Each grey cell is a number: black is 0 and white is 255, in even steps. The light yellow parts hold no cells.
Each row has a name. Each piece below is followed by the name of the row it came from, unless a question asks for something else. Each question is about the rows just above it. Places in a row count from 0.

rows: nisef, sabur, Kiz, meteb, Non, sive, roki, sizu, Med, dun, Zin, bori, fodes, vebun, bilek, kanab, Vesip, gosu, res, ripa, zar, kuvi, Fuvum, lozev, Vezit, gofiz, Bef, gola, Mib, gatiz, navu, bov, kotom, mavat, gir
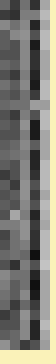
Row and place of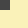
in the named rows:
lozev, 0
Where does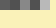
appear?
zar
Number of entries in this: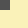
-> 1
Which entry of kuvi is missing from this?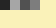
[176]

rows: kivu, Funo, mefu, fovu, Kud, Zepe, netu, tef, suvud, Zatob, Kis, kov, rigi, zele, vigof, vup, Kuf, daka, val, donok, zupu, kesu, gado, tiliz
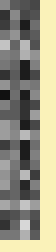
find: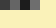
vigof
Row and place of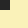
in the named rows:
val, 2
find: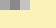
zupu

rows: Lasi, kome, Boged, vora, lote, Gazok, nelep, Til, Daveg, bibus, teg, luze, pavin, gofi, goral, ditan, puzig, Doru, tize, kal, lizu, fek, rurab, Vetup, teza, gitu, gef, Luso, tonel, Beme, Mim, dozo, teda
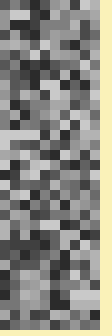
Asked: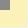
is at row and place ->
Mim, 4
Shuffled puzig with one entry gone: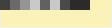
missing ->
[190]
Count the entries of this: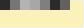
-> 7
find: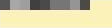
fek
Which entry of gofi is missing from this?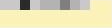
[55]

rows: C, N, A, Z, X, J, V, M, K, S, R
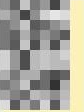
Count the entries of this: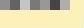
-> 7
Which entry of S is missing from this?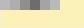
[131]
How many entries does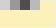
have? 4
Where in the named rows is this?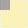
S, 0
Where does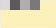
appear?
R
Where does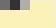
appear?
K

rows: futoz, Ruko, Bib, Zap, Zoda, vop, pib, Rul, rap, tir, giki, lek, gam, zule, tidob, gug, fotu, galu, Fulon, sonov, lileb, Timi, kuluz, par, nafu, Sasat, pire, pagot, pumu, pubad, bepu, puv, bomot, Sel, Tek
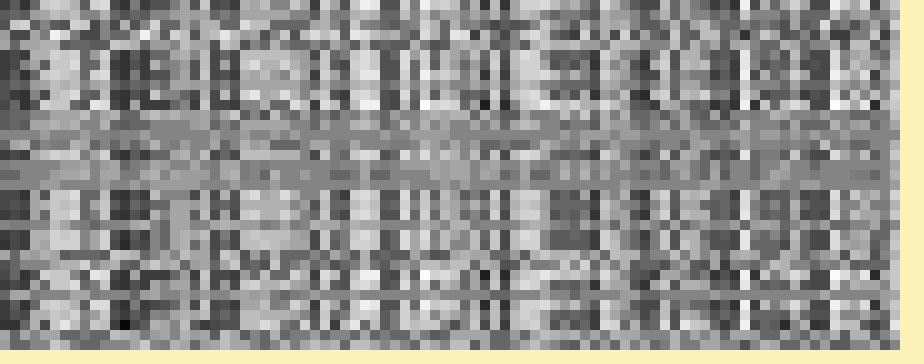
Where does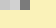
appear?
gug
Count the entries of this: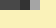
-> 4
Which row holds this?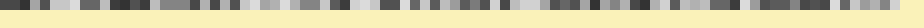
sonov
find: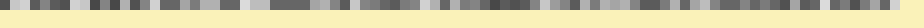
Bib
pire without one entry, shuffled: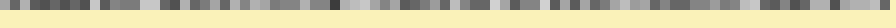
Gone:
[113]
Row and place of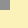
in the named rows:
Rul, 68
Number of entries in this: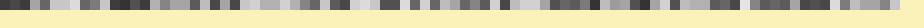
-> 90

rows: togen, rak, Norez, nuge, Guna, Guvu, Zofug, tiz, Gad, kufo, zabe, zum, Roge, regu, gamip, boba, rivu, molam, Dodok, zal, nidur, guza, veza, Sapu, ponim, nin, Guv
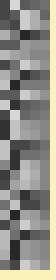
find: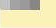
regu
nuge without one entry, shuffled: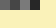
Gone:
[174]
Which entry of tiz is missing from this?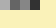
[81]
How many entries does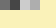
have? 4
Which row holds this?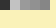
Roge

